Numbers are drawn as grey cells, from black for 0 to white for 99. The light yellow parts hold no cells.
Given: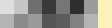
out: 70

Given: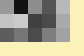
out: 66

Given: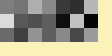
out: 2

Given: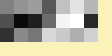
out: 16

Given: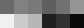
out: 4

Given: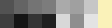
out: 88

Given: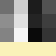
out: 24

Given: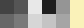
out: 64
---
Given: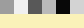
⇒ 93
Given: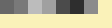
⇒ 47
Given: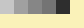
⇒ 62
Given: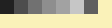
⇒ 30
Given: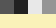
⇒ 13
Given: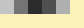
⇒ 45
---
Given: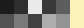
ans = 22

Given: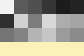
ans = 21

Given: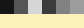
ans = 23

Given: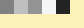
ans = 95

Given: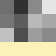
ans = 89

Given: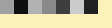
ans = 53

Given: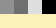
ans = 0

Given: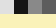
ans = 36

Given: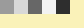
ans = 94
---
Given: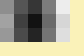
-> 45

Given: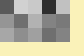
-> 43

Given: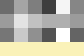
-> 99

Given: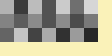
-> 60

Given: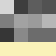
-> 42

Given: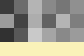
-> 53

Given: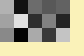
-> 22
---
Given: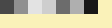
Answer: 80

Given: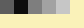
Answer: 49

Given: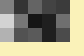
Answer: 8

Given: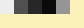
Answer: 15

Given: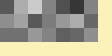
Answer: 48

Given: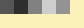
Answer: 50

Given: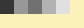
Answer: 44
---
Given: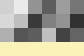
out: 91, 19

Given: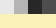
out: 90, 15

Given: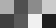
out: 93, 12

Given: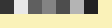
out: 90, 13

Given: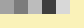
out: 84, 24

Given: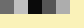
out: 74, 4

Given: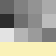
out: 88, 17
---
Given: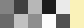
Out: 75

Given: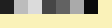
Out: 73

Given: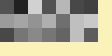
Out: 46

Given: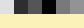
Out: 18

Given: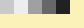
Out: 92

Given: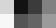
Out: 33
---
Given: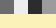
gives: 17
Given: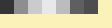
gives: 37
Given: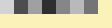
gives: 72
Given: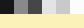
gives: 78
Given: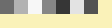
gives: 88
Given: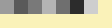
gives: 17
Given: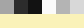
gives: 70
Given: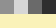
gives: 41
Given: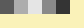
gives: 53
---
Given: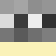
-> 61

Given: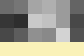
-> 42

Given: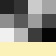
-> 13

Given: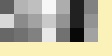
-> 37

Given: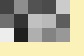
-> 26

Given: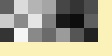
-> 37

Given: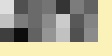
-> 86

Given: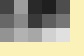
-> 26
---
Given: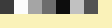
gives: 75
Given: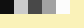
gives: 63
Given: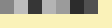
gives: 17
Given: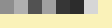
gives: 17
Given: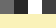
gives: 99
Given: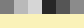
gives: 33
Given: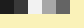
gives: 65
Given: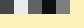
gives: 6
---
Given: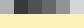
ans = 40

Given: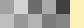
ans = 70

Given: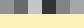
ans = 20

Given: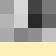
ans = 51

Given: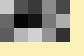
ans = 81

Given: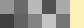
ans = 51

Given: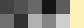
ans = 69
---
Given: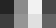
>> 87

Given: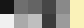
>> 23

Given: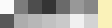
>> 93

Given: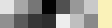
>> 74

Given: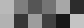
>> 9

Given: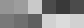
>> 85

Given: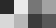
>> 23

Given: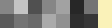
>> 18

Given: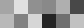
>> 43
